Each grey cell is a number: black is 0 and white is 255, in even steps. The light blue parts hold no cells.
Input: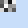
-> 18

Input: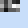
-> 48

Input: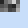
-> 208

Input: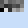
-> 126

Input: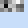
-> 248

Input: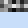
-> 34

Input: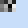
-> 170

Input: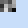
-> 75
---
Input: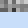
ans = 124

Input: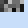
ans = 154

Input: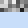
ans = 209

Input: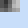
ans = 66

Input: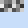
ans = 95

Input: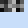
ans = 63

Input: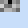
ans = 122

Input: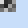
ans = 33

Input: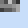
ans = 135
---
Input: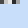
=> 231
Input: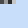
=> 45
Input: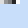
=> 121
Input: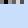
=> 157
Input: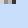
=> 185
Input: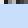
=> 133
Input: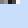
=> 27
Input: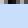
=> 7
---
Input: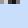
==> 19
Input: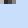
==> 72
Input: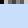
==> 95
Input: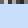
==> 42
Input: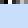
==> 196
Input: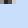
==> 78
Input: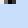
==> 6
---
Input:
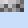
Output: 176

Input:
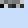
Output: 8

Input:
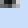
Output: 108

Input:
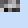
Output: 107

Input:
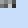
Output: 116

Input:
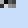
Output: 51

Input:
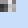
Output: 50
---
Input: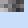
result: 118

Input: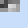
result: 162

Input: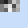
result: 185

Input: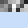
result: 211

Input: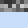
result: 179

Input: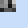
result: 131

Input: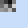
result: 211

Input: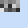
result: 163

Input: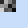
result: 97
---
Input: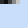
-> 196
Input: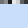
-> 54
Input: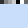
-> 105
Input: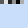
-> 173
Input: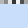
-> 167
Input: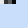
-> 9
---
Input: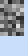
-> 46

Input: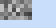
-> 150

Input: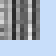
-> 69

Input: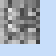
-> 198

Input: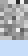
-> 137

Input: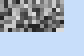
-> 218

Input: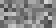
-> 86
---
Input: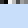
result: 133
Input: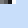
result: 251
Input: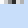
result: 178
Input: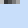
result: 164
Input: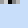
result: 182
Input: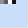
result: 20
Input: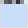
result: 233
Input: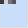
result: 86
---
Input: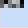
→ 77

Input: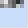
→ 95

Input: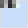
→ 39

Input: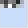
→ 79

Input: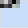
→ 48

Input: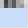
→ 167
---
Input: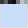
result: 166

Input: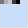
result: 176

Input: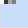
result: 166

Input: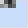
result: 169

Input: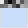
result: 188

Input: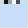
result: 217

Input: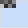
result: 141

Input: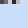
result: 183

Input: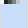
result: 198
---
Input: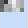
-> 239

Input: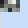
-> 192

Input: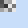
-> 180

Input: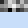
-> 86

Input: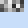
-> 130

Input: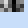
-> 0

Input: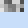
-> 212

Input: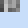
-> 137
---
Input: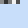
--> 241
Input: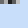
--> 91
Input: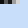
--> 157
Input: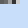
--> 51
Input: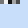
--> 163
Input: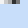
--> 48
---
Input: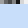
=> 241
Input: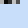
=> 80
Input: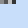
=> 52
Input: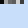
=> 62
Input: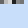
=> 117
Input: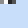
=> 83
